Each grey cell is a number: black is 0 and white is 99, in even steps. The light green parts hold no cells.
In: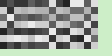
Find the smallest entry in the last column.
26
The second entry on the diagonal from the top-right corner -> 69
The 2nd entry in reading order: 31
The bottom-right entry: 80
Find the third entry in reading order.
20
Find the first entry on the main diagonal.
20
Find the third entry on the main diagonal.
36
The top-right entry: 86
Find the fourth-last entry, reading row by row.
80
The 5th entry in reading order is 36
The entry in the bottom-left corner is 14
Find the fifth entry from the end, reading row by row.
26
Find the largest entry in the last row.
86
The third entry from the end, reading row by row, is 74
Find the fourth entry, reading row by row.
20
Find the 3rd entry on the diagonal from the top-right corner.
74
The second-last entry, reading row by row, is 20

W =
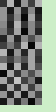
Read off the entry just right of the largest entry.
25
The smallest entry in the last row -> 3
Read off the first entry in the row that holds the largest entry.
64
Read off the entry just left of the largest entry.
20
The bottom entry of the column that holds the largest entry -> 14
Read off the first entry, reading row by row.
20
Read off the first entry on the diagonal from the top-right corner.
70
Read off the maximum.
76
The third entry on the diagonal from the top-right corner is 3
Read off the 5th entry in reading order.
25
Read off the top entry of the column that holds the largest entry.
9
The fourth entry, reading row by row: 58
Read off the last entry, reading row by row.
47
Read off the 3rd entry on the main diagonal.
53
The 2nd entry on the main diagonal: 9
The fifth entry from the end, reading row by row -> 58
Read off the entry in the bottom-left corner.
9
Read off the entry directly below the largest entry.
20
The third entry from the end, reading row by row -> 47

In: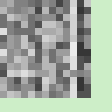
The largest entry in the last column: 76
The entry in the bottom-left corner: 61
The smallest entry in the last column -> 21
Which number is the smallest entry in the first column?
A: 32
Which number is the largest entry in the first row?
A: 81
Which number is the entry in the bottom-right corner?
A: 32
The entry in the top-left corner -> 61
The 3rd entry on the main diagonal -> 66
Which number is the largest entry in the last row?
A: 86
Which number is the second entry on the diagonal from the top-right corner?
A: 21
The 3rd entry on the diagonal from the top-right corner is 81

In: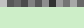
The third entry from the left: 40
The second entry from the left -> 34
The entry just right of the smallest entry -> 60
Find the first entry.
75

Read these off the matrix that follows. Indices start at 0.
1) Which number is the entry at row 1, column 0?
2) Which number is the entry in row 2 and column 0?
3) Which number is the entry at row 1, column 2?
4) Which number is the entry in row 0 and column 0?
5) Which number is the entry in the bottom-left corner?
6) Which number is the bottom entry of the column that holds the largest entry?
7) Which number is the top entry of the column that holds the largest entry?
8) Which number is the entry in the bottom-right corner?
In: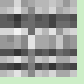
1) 71
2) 36
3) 88
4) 65
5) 71
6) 88
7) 83
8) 77

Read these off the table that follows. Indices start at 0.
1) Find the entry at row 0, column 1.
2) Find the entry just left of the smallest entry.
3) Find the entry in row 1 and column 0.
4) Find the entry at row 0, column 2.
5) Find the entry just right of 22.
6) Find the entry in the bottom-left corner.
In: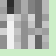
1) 17
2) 66
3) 61
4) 50
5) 50
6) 56

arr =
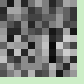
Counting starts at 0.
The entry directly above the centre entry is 26
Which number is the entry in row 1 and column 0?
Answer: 15
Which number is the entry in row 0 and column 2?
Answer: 59
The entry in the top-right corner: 59
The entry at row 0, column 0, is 44
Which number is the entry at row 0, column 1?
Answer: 9
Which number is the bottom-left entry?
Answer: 32
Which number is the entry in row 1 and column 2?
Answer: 64
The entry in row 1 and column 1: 64
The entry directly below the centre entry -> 54
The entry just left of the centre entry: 49
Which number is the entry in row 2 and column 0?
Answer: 21
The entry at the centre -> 54
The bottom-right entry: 59
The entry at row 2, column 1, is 44

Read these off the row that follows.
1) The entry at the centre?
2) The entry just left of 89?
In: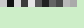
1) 34
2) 23

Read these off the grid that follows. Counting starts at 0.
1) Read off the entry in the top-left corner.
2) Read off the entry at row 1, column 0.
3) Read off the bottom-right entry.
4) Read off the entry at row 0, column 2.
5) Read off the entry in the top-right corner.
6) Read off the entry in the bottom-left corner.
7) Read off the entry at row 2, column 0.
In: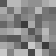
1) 34
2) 66
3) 40
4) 72
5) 72
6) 78
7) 56

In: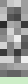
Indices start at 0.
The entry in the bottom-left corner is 44
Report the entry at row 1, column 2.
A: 38
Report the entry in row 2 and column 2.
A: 28
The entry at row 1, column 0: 71
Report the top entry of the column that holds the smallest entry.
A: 55
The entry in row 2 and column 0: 77
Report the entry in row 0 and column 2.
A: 82
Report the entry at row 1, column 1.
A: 44
